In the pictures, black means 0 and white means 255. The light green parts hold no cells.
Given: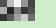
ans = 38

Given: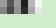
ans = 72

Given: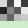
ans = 134

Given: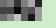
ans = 68

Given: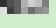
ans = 65

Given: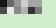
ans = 234
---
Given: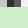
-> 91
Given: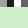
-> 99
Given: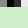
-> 46
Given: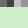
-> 108
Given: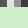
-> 85
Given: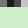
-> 74
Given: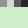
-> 88
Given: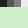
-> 87
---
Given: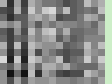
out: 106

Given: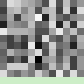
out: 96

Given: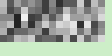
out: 134

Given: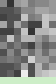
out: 65

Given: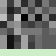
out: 191
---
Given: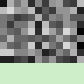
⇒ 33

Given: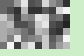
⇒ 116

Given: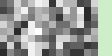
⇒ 42

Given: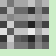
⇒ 106

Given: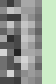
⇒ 72

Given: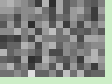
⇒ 113
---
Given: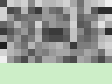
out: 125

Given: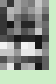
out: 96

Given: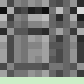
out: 58

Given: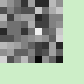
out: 24

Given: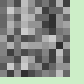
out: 102

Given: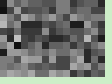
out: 83
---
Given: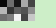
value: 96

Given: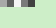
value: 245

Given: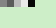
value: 189

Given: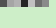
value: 36

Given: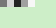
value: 36

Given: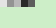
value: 184

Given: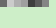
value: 159
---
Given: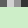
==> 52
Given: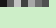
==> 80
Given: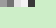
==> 56
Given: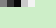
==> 243
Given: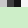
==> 246
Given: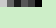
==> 1
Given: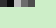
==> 77
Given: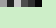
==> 6
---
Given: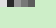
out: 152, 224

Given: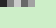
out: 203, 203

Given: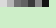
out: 98, 218

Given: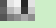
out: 210, 242

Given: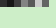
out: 131, 203

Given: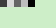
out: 101, 217

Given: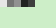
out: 145, 230

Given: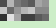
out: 181, 225

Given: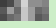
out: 199, 211

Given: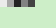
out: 35, 235
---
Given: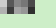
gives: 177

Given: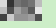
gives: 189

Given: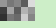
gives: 62

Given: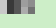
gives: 201

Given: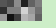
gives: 47

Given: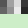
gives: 101

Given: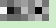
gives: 246
